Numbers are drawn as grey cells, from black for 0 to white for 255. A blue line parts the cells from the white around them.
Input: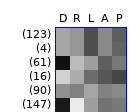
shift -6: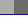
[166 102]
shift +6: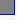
[135]
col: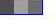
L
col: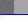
L

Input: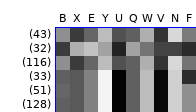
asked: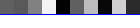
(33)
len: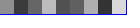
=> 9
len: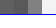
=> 4
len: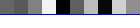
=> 10
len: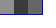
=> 3
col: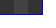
V
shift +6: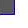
[95]

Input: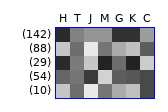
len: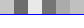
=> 6
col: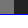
M
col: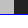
K
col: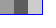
C
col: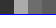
G

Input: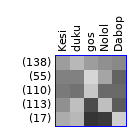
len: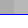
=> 2
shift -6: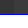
[47 53]
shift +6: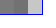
[128 120 205]
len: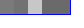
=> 5
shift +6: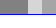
[135 135 220 171]

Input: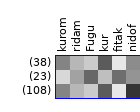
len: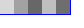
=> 5
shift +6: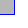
[189]

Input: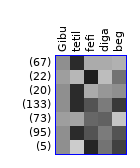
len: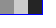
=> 3
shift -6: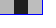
[177  25 183]
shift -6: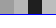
[152 177  25 183]
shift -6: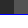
[37 77]

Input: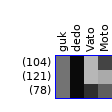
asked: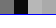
(121)
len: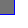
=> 1
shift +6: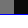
[121  16]
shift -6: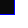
[4]
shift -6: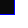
[4]
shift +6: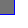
[121]

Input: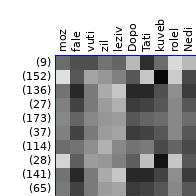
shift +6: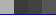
[183  65  73  93]
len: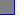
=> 1
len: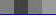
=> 4
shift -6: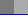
[116 165]

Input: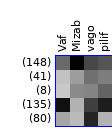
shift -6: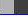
[172  58]
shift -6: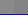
[132 126]
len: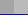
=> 2

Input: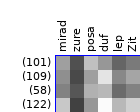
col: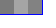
Zit
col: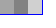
Zit
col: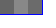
lep
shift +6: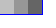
[198 157 107]
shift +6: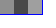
[149  79 165]
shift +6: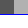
[ 92 183]
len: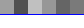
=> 6

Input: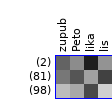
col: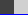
lis
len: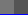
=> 2
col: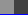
lis

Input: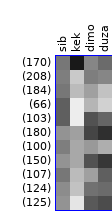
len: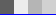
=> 4
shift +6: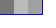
[125 193 166]
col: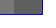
sib
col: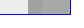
kek
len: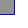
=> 1
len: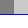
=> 2

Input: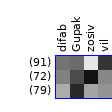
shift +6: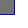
[121]
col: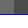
Gupak
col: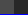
Gupak

